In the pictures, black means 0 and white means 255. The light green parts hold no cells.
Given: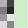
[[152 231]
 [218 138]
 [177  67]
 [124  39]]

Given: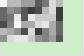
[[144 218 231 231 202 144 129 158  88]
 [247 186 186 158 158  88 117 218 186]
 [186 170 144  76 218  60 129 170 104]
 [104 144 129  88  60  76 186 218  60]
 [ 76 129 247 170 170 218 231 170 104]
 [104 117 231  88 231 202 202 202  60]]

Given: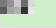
[[ 92 163 176  50 230]
 [120 148 202 108 218]]

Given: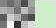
[[119 246  51 190 220]
 [ 91 206 177 107  78]
 [177 163 119 190 147]
 [133 107 133  78 163]]

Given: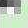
[[190 245 174]
 [ 58 102 131]]

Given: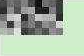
[[111 196 209  46 126 196 181 181  46]
 [181 167 223  59  83 111  83 142 126]
 [ 46 142  83 155 167  33  33 126  59]
 [ 71 111  97 126  71  17 111  97  59]
 [155  59 181  97 126  83 142 126 209]]

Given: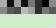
[[135  90  74 187 159  46 119  90]
 [172  17 159  17 119  46   1 135]]

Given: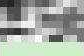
[[159 225 239 212 225 253 187  78  78 187 200 119]
 [212 187 200 239 239 174 134 134 134 105 134 187]
 [174  92  78 159 225 159  92 105 119 105 105 105]
 [146  78  78 159 200 174 187 225 212 146 119 174]
 [ 78  65  49  92 146 187 212 200 159 119 119 119]
 [ 49  37  65 105 134 105  92 134 187 225 200 174]]

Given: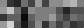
[[154 210  81  25  81 140  52 111  67  97  52  67]
 [154 196 111  37 140 126 126 126  81  37  81  81]
 [ 52  97  97   9  97 126 126 154  97  67 111  97]
 [140  52  37 111  67 154  67 140 140 166 182 126]]
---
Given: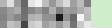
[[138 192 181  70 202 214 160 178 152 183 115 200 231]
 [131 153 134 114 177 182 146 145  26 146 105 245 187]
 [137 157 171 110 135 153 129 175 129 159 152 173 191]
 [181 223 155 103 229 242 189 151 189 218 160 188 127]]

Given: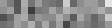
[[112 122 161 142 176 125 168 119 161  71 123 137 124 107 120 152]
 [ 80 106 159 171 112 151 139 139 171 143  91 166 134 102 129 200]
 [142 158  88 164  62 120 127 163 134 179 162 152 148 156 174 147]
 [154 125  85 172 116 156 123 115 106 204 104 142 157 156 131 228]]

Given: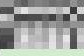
[[ 64  84 190 203 191 203 190 225 176 211  81 188]
 [ 72  72 173 224 187 184 170 221 171 229  85 206]
 [ 91  91 173 201 166 192 167 209 152 185  93 188]
 [146 144 134 156 130 169 128 153 139 128 147 146]
 [204 177  74  71  77  77  96  67 122  63 187  82]
 [ 83  79 194 225 197 196 187 203 179 207  61 211]
 [151 151 112  95 121 130 124 111 118 111 145 120]]

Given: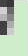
[[ 67 203]
 [ 64 172]
 [180 134]
 [208 106]
 [ 68  56]]

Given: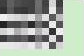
[[232 231 228 220 232 190 230  86 211]
 [ 59  90  82  95  57 110  75 222  75]
 [210 227 176 205 232 176 218  50 238]
 [ 35  75  74  96  43 106  66 233  84]
 [238 223 214 201 224 163 223  92 188]
 [ 50  87  60  55  66 105  73 232  85]
 [ 63  95  78  70  65 109  66 212  63]]

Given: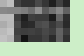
[[193 183  73  19  54  54  67  43  95  48]
 [186 196  64  62  65  60  72  63  98  62]
 [172 185  74  39  43  74  80  56  75  42]
 [187 188  61  31  63  59  59  28 102  45]
 [136 133 132 125 109 143  91 113 136  97]
 [177 191  68  50  50  73  54  31  65  38]]

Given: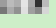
[[119 171 145 223 159 136 214]
 [157 187 174 228 169  49 186]]

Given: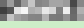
[[105 195 159 148 132 131 179 122 120 146 107 157]
 [ 63  84 227 245 174 182 232 214 128 237 103 176]
 [108 156 100 151 197 133 139 165 165 155  72 135]]
